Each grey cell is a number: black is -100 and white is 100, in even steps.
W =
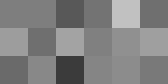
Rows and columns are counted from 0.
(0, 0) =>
-1
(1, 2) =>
28
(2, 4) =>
10
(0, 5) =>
-13
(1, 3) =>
0
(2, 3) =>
4

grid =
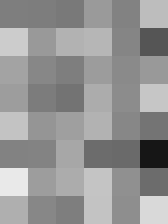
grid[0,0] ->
-1
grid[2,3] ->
22
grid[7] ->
[37, 6, -1, 53, 11, 70]
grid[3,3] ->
35
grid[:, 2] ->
[-5, 40, -1, -10, 25, 31, 35, -1]
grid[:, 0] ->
[-1, 60, 28, 23, 53, 2, 83, 37]
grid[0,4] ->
2
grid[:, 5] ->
[48, -33, 20, 55, -9, -83, -15, 70]
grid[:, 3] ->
[21, 43, 22, 35, 40, -15, 54, 53]
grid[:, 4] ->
[2, 4, 8, 10, 6, -17, 13, 11]
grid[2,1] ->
6

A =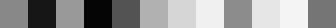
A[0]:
7
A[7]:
88
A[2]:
20
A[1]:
-83

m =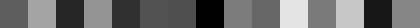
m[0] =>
-26
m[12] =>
56
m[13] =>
-82
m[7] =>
-99
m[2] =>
-70

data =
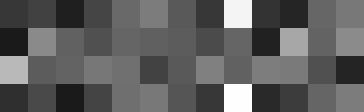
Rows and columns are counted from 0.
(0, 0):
-57
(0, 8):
91
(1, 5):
-25
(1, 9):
-74
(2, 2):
-22
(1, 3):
-37
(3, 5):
-6
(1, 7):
-41
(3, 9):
-68
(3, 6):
-33
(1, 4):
-21
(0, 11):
-20
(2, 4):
-12
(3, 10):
-53
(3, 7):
-57
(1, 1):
8
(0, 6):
-30

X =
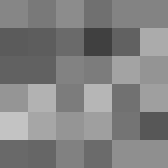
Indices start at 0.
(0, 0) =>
5
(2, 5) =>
16
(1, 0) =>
-29
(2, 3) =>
-3
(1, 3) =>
-50
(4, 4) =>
-9
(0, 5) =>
3
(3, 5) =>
25
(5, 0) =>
-18
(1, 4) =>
-24
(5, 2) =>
1

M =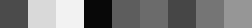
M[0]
-41
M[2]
90
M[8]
18

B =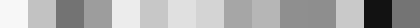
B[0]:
94
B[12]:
58
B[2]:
-10
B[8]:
30
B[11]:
11

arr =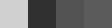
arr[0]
63
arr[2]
-36
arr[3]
-29

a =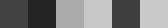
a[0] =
-48
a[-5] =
-72
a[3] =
56

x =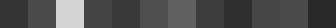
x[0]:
-59
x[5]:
-39
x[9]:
-45
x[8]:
-63
